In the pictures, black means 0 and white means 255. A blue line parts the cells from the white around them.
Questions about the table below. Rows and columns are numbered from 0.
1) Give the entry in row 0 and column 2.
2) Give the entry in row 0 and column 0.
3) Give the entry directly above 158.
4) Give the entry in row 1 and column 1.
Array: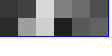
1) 216
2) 55
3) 66
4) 158

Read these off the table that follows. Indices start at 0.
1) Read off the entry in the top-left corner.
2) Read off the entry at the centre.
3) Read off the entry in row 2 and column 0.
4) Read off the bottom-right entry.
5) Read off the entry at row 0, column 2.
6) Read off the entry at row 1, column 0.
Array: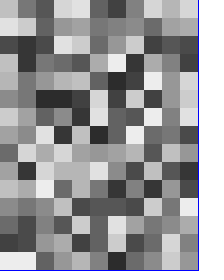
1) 192
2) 44
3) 74
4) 151
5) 86
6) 225

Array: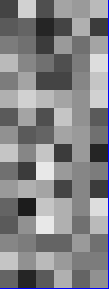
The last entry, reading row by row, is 145
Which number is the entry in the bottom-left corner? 100
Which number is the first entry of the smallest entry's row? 100
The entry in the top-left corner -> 68
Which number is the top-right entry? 186
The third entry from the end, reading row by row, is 176
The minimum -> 28
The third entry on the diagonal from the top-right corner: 154
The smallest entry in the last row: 37
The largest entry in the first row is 209
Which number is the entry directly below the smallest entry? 145
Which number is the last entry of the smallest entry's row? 221
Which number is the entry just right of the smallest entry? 197
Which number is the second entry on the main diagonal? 100
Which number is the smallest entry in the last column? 37

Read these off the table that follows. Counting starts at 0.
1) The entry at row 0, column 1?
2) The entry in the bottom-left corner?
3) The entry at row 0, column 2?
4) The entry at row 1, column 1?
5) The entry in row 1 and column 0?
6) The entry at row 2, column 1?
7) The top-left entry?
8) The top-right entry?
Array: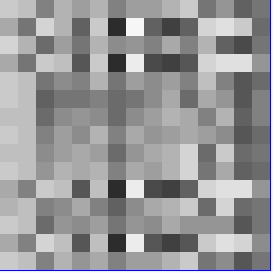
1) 191
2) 202
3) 129
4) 117
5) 169
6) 179
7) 202
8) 117

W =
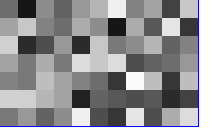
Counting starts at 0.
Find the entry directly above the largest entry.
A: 78
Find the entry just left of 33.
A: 163
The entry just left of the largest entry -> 54
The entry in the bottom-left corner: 121
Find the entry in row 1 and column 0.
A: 163
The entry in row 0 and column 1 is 22
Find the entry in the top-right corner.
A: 199
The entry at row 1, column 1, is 199
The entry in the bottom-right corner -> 220
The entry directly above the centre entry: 199
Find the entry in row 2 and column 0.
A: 208
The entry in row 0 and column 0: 109
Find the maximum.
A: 250
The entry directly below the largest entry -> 78
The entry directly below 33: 240
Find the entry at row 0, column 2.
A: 141

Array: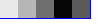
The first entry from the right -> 89
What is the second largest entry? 182
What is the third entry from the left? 111

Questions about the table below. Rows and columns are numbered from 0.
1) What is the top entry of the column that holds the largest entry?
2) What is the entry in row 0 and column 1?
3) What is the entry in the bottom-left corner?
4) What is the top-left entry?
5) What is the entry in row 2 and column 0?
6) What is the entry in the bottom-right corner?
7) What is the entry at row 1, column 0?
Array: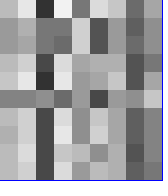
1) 242
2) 231
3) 187
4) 187
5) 154
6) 119
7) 154
